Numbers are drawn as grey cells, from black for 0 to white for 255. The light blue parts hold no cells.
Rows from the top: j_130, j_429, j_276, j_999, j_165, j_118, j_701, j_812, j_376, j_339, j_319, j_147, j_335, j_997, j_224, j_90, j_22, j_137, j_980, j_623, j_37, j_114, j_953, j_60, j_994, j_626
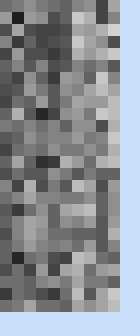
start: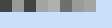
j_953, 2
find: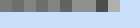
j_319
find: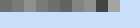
j_130

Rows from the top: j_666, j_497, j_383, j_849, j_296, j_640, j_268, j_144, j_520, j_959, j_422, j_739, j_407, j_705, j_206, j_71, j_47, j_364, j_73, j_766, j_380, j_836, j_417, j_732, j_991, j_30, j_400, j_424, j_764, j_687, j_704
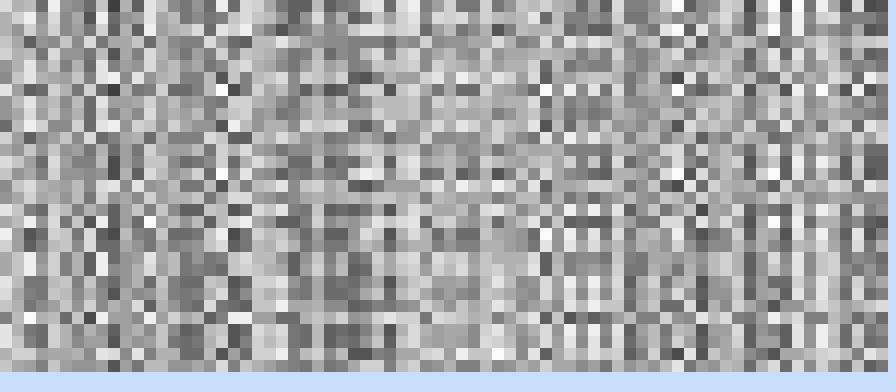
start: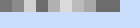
j_705, 16
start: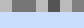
j_71, 14
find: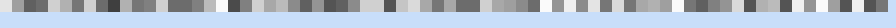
j_144

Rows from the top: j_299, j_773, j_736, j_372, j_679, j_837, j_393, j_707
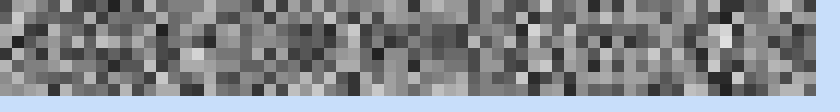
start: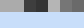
j_707, 13
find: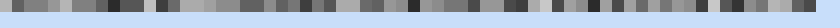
j_837
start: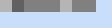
j_299, 12
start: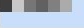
j_393, 12
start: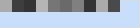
j_707, 14
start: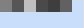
j_299, 3

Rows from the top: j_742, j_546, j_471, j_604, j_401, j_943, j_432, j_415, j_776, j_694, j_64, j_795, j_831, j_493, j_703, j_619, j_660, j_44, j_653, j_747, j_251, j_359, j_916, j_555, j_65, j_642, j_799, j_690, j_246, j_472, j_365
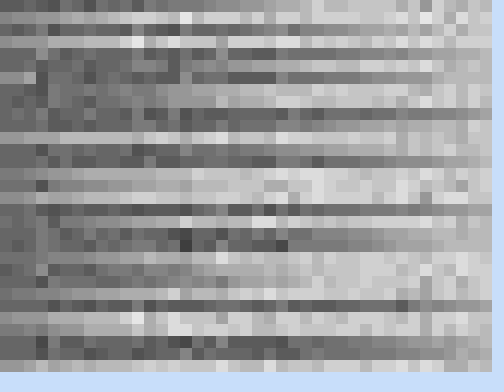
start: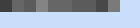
j_251, 15
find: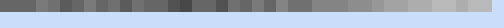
j_747

